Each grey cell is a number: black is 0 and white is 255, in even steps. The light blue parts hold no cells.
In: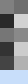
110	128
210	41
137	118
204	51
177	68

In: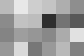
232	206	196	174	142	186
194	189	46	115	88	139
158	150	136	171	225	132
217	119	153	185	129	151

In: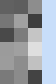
94	141	97
161	61	118
124	197	73
160	223	155
141	193	156
139	67	122

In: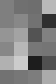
112	110	185	127
136	114	47	127
163	83	129	149
183	119	117	135
204	29	80	177
119	125	171	114

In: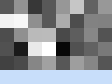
147	55	88	151	198	98	152	88
247	143	88	172	77	130	129	242
144	186	187	73	94	135	83	77
26	233	255	8	81	98	121	81
74	134	161	87	158	134	85	65

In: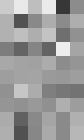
233	190	234	55	140	203
82	137	173	139	174	177
191	174	195	111	145	177
100	133	99	237	165	125
163	161	172	140	149	168
163	164	154	152	158	158
198	172	127	119	115	145
145	153	144	175	157	149
97	137	165	138	176	171
81	135	170	138	183	175

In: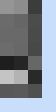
141	60	149
102	76	107
105	74	105
104	72	108
38	103	30
179	41	196
90	80	88

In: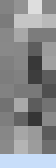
147	222	136	131
197	197	185	123
168	124	124	136
136	93	156	137
135	56	161	128
129	61	93	125
121	121	79	130
169	92	115	114
99	53	137	126
166	154	91	135
180	156	110	138

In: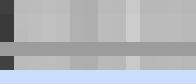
186	188	190	188	176	174	186	185	201	184	184	185	183	63
188	190	192	190	177	175	188	187	204	186	186	187	185	57
187	190	192	190	177	175	188	187	204	186	186	187	185	57
156	156	156	156	156	156	156	156	156	156	156	156	156	156
186	188	189	187	175	174	185	184	201	183	184	185	183	65
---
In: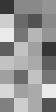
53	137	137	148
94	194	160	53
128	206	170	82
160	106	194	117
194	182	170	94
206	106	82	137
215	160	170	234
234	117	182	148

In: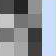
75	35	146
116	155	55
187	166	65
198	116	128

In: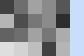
65	110	162	139	86
98	110	162	119	172
181	77	119	139	45
222	211	190	65	181

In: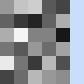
68	108	184	152	141
98	57	35	98	173
118	89	152	108	163
152	196	206	89	68
173	244	130	130	23
234	118	57	184	79

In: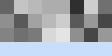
101	196	185	173	173	47	205	112
131	112	122	216	228	143	70	152
143	89	162	185	205	89	152	70

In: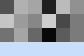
82	177	165	32	187	145
114	165	103	8	92	123
197	155	135	206	72	123
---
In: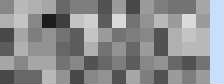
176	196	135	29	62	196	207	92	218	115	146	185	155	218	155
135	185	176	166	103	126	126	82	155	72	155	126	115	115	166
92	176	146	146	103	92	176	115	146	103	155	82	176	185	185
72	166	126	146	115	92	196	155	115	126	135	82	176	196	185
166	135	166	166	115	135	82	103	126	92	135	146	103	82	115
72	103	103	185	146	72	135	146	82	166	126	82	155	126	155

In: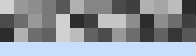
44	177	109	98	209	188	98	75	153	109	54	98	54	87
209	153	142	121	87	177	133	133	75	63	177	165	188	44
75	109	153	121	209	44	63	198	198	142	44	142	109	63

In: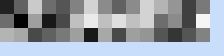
180	168	73	97	121	159	24	168	73	159	149	85	53	85	130
33	97	202	109	85	130	211	139	97	139	211	180	149	64	121
109	3	159	24	73	192	234	192	223	192	211	109	139	64	245

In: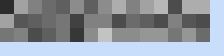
44	162	129	107	95	140	95	140	173	129	162	183	76	173	173
118	129	76	95	118	55	140	195	140	140	150	150	118	150	107
162	86	95	107	118	65	129	129	76	107	95	76	129	86	76

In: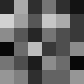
38	170	47	117	47	19
209	159	87	198	170	57
150	128	47	99	99	150
8	108	189	57	78	140
140	87	38	117	78	57
117	78	28	140	108	8

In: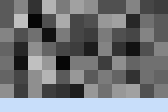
90	192	6	80	171	70	80	152	161	39	112	90
90	132	50	180	123	161	143	80	80	132	70	61
132	80	112	17	123	70	61	123	80	70	132	90
100	70	143	180	90	152	90	123	100	50	112	100
143	61	143	61	50	29	152	112	152	161	80	123
100	39	143	100	70	61	29	132	50	17	80	132
112	17	192	152	6	123	123	61	143	100	112	112
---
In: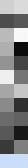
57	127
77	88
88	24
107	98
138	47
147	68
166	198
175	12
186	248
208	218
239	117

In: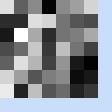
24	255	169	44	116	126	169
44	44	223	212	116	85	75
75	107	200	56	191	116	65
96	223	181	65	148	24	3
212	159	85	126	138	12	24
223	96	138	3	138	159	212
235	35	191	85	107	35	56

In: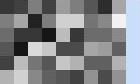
55	65	126	65	156	126	86	45	166
65	188	117	86	198	178	96	96	178
86	22	218	198	75	75	166	156	96
108	55	55	22	188	55	108	108	136
126	166	34	126	208	208	117	136	241
178	208	136	96	86	65	146	75	146

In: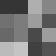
53	53	175	134
104	124	73	157
113	124	157	84
187	196	64	84

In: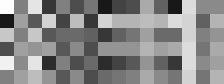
24	160	88	211	67	189	55	211	180	180	189	180	220	211	97	180
77	160	148	160	88	138	77	148	148	148	180	160	170	220	117	170
128	160	189	148	88	138	77	106	117	128	170	138	117	211	117	180
199	128	199	88	106	106	97	55	97	117	160	106	106	211	128	148
241	138	229	44	128	77	106	44	67	88	148	97	55	220	138	160
253	128	229	55	128	77	117	24	67	77	170	97	24	220	138	138

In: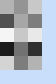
27	114	48
81	167	125
179	148	200
212	125	179
245	200	233
